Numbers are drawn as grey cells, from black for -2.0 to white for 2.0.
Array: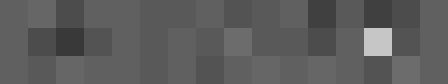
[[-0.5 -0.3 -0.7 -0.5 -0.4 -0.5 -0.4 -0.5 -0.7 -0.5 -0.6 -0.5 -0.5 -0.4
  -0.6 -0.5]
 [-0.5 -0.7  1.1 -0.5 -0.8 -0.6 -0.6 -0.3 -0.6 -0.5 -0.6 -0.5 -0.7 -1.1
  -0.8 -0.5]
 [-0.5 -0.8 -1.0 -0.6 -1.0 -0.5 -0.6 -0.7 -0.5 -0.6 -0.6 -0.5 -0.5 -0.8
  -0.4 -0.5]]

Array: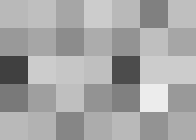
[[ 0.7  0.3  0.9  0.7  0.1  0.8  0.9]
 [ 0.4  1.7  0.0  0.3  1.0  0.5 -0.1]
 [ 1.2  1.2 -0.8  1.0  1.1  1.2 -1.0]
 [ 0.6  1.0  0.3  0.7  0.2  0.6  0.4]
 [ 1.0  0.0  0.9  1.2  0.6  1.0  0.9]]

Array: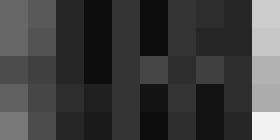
[[ 1.8 -1.4 -1.7 -1.3 -1.8 -1.2 -1.6 -1.4 -0.8 -0.1]
 [ 0.7 -1.3 -1.7 -1.2 -1.7 -1.2 -1.5 -1.3 -0.9 -0.5]
 [ 0.8 -1.3 -1.0 -1.3 -0.9 -1.2 -1.8 -1.4 -1.0 -0.8]
 [ 1.1 -1.4 -1.4 -1.2 -1.8 -1.2 -1.8 -1.4 -0.7 -0.4]
 [ 1.2 -1.4 -1.3 -1.2 -1.8 -1.2 -1.8 -1.4 -0.6 -0.4]]

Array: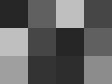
[[ 0.2 -1.3 -1.2  0.5]
 [-0.5 -1.4 -0.9  1.0]
 [-0.9  1.0 -0.5 -1.4]]

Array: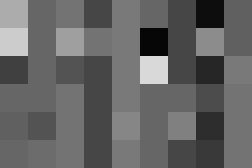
[[-0.2 -1.1 -0.9 -0.4 -0.1 -0.9 -0.2 -0.3 -0.4]
 [-0.2 -1.3  0.0 -0.4  0.1 -0.9 -0.2 -0.7 -0.5]
 [-0.2 -0.8 -0.4 -0.4 -0.1 -0.9 -0.2 -0.4 -0.4]
 [-0.1 -1.4 -0.9  1.4 -0.1 -0.9 -0.7 -0.4 -1.0]
 [-0.5  0.2 -0.9 -1.9 -0.1 -0.2  0.5 -0.4  1.2]
 [-0.5 -1.8 -0.9 -0.4 -0.1 -0.9 -0.2 -0.4  0.7]]

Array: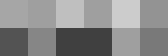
[[-0.1  0.5 -1.0 -1.0  0.1 -0.7]
 [ 0.3  1.2  0.5  1.0  0.5  0.6]]

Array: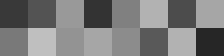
[[-1.4  0.8 -0.6  0.2  0.6  0.3  1.0 -0.1]
 [ 0.6 -0.8  0.8  0.0 -1.2  0.4 -0.7 -1.1]]
